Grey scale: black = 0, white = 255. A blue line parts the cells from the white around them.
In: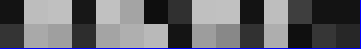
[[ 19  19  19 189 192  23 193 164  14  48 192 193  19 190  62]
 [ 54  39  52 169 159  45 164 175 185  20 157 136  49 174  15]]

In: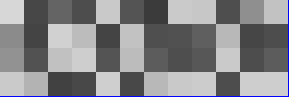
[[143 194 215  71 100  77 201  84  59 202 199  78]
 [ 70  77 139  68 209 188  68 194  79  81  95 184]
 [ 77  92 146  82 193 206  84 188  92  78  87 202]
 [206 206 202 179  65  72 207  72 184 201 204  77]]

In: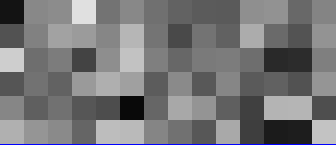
[[104 132  19 136 140 224 115 136 112  98  91  90 143 146]
 [ 83 147  82 129 162 155 134 182 116  73 115  97 172 106]
 [ 44 127 206 110 124  67 142 194 127 103 122 124 110  41]
 [ 82 149  85 114  98 154 175 160  92 138  88 134  90  97]
 [181  78 134  95 113  86  77   9 102 168 148  95  64 180]
 [ 29 195 176 149 138 101 189 186 133 113  87 169  62  27]]

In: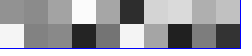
[[175 193 146 139 163 251 166  45 212 218]
 [125  51 245 130 137  36 116 244 165  32]]

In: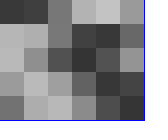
[[195 154  57  63 119 179]
 [ 56 104 182 175 120  65]
 [ 82 148 185 143  81  52]
 [ 55  68 155 186 159  98]
 [ 77  53 114 173 184 139]]

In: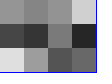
[[147 208 149 133]
 [122  38  70  53]
 [ 84 104 223 157]]

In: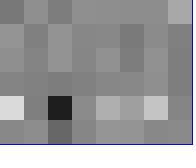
[[141 168 120 143 125 143 142 141]
 [139 128 148 128 147 135 136 122]
 [145 126 143 132 147 134 145 125]
 [143 126 132 129 125 129 135 136]
 [196 133 218 127  30 139 175 159]
 [136 138 136 141 103 134 149 148]]

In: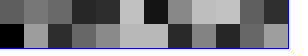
[[ 95  47  94 119 105  39  45 193  20 136 190 194]
 [103 158   0 157  45 103 138 184 184  41 131  38]]

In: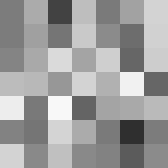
[[161 210 125 171  67 190 123]
 [109 208 124 160 117 201 140]
 [101 204 131 169 218 164 207]
 [240 102 188 185 151 210 177]
 [170 187 237 121 248  99 163]
 [ 48 124 129 117 213 171 122]
 [ 90 139 211 137 191 138 129]]
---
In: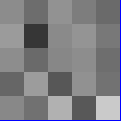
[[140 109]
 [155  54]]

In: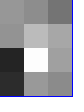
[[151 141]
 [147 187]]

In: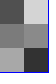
[[ 80 212]
 [123 138]]

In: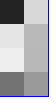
[[ 35 216]
 [229 185]]

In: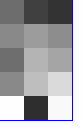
[[109  64]
 [137 156]]

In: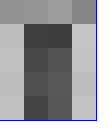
[[146 149]
 [188  64]]
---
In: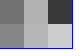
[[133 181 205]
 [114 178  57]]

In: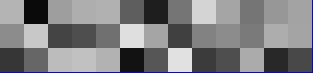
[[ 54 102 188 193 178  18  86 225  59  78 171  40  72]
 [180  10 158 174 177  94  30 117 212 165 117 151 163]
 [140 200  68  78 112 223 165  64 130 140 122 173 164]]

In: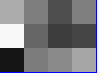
[[ 20 124 138 165]
 [172 125  78 127]
 [248 102  60  69]]

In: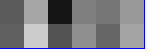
[[ 95 204  83 143 102 164]
 [ 91 165  21 127 118 153]]

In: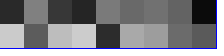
[[203  92 189 204  44 169 157 107  90]
 [ 41 128  55  37 122 105 113  99  11]]

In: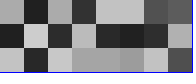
[[195  40 200 165 165 156 194  79]
 [171  32 171  50 194 194  81  92]
 [ 32 205  44 187  41  33  46 177]]

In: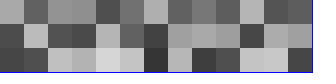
[[ 70  79 192 179 213 196  53 183  62  78 196 200  70]
 [169  97 147 143  78 113 175  97 119  93 181  84  93]
 [ 76 187  82  74 181  96  66 160 168 158  71 172 160]]
